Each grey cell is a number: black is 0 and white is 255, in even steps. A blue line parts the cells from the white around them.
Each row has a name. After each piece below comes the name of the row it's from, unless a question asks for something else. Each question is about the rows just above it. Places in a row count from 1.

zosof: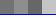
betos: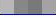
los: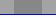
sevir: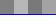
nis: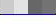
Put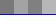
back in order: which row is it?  sevir
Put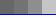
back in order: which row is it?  zosof
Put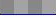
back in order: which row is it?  los
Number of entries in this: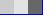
3
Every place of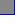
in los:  2 3
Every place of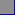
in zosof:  2

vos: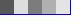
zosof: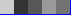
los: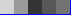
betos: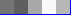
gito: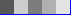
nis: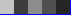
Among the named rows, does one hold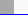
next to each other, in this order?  yes
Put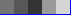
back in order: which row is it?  los
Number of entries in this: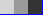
3

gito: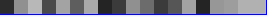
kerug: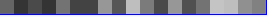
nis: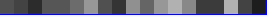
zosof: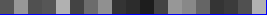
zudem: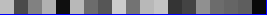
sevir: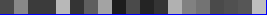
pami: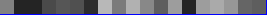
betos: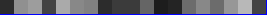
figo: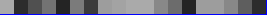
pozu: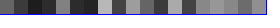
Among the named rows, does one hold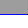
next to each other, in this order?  yes
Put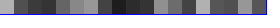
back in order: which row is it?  zosof
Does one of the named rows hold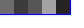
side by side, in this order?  yes
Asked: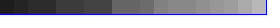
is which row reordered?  pozu
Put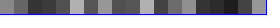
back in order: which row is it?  zosof
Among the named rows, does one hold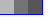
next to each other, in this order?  no

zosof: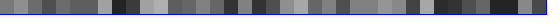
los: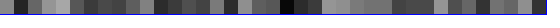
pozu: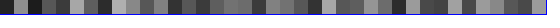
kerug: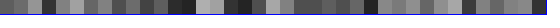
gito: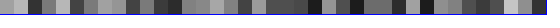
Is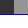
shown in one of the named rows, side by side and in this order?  no
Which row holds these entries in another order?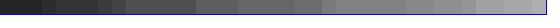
kerug
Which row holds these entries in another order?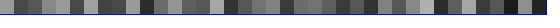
pozu
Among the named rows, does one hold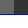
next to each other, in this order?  yes
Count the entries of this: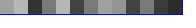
13
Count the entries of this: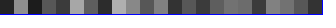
23
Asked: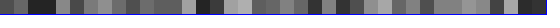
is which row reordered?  zosof

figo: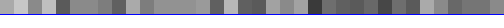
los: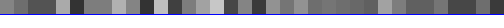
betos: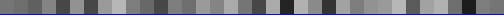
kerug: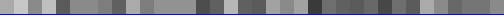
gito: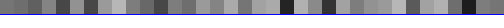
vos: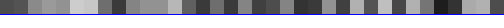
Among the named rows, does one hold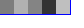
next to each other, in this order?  yes
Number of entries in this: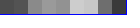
9
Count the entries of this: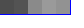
5

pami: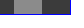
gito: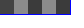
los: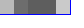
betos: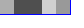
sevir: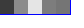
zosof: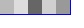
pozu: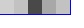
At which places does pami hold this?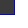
1 4 5
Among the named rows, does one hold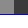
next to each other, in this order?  yes
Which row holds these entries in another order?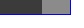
pami
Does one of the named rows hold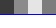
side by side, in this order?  yes
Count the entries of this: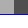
2
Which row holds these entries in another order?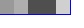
betos
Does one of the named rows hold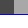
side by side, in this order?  yes

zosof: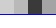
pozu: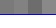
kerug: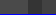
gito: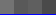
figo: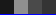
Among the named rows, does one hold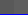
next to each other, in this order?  yes
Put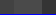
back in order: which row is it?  kerug
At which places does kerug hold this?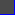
1 2

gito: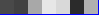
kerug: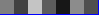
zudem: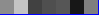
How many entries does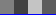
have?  4
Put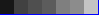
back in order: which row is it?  kerug

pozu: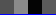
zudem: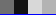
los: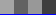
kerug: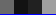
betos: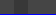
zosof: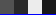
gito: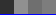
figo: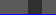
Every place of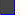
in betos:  1 3 4
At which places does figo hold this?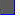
1 2 4
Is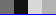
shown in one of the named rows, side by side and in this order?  yes
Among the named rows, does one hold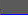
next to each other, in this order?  yes
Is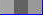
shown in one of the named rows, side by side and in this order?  yes
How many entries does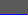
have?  2

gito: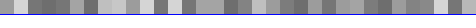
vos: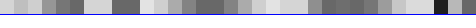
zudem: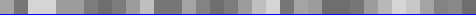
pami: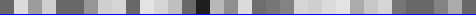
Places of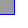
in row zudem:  5 6 10 18 23 27
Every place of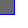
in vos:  6 9 10 15 16 24 26 34
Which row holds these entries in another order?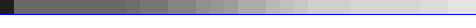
vos
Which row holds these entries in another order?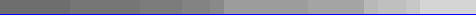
zudem

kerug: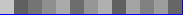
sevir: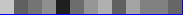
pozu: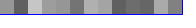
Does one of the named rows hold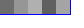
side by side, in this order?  yes
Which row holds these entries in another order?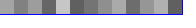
kerug
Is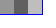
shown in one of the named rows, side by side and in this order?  no
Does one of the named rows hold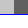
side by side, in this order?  yes

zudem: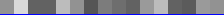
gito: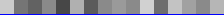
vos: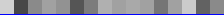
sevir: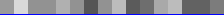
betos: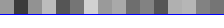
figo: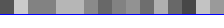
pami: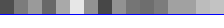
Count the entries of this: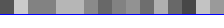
16
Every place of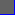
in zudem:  3 4 10 13
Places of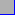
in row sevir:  5
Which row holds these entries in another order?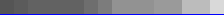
zudem
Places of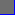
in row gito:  12
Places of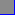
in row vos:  3 16
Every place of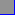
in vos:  5

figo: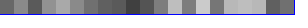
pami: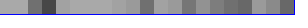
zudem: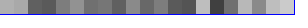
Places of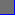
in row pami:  3 11 17
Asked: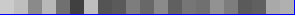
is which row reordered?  zudem
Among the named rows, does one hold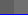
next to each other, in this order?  yes

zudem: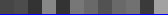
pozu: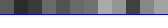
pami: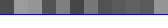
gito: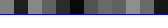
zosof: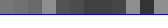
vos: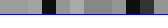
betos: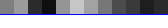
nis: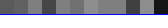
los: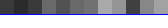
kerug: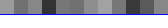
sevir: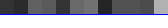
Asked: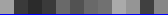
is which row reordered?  los
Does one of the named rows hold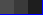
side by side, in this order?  yes
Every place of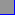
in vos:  5 9 12

